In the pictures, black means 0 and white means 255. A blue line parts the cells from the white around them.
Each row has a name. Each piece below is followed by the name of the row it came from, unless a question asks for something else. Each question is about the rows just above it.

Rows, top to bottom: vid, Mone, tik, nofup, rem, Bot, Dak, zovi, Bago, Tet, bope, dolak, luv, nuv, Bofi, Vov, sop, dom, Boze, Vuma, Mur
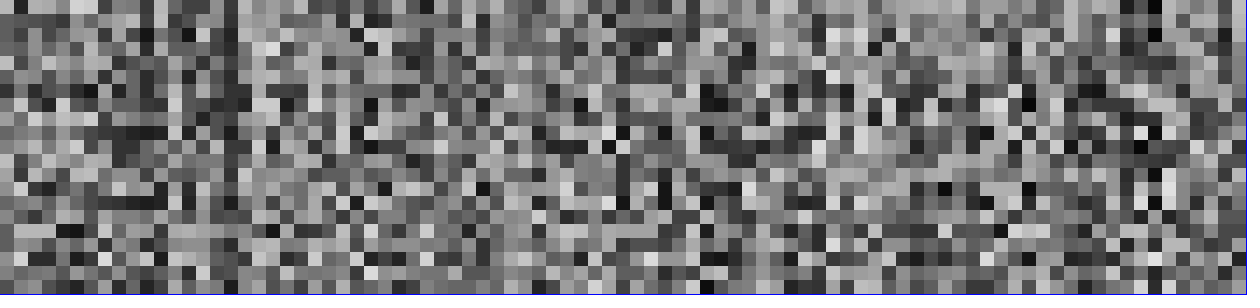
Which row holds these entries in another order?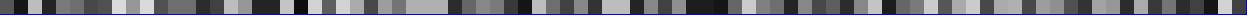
Bofi
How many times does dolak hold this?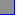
5
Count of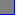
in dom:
3
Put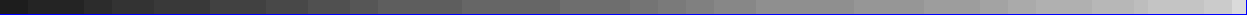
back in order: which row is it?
nofup
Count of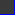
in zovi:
4
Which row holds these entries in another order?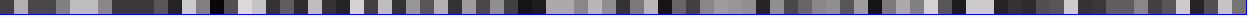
zovi
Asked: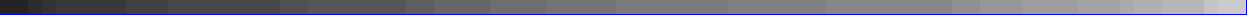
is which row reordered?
Vov

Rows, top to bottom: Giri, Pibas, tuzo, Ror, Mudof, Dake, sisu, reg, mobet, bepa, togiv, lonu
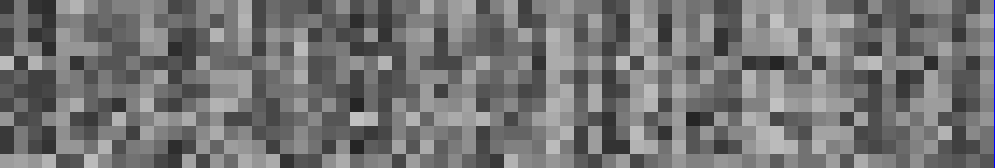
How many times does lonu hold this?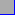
4
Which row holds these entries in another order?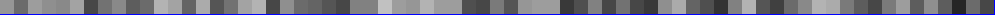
reg
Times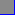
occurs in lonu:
7
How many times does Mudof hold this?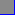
1
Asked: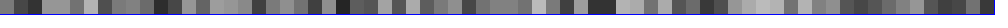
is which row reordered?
togiv

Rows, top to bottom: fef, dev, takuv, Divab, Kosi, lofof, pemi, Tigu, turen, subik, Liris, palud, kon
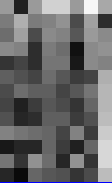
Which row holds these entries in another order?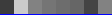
subik
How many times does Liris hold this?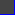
0

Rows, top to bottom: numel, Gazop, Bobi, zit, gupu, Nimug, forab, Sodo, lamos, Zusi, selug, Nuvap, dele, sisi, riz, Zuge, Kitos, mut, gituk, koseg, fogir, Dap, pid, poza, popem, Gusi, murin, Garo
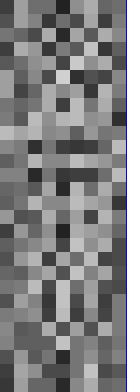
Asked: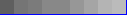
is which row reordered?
Nuvap
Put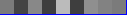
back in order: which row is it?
pid
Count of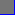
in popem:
2

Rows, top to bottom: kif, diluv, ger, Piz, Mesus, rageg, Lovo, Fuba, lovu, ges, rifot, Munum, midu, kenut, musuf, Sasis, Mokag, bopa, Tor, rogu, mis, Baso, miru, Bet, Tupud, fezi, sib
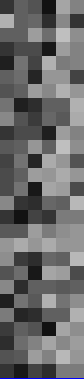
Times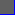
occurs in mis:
3
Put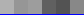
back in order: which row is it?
Lovo
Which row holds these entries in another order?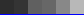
musuf
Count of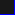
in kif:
0
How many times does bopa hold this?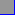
4

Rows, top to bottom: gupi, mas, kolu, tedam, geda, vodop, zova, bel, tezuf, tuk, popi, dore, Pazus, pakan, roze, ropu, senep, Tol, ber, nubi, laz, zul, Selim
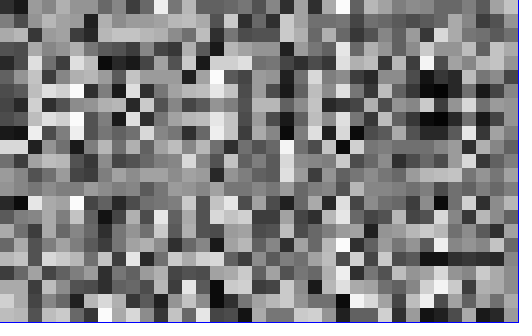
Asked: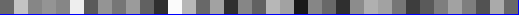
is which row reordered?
Tol
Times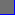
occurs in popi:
8
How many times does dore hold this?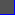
3
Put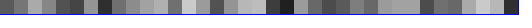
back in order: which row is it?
mas
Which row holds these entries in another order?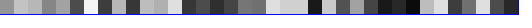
geda

